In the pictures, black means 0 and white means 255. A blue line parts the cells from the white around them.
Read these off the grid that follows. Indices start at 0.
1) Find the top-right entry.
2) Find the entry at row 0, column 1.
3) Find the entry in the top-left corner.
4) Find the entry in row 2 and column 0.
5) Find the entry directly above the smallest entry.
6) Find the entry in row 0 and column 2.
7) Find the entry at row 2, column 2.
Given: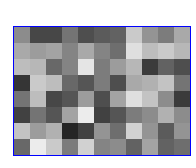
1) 169
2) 71
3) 140
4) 189
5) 163
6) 71
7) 104

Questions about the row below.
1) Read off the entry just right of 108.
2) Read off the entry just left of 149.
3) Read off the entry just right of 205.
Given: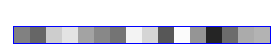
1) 171
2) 251
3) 227

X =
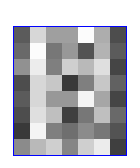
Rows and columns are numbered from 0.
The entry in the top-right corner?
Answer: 77
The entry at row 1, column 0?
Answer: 105
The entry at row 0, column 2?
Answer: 159
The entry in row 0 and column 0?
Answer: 91
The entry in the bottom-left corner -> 139
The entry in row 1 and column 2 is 119
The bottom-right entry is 63
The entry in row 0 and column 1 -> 215
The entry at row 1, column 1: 252
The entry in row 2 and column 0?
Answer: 145
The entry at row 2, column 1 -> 236
